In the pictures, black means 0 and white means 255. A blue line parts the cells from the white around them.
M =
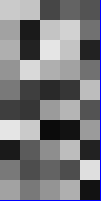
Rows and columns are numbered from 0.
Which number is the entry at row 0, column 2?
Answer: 70
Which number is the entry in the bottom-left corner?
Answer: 162
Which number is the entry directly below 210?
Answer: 196
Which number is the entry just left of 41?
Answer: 62
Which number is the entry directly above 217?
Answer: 34
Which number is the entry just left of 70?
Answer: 196
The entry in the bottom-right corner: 18
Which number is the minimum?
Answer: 11
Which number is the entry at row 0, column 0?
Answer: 202
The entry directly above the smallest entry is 155
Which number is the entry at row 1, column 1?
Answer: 26
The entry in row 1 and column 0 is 162
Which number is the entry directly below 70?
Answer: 196
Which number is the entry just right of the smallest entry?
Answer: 18
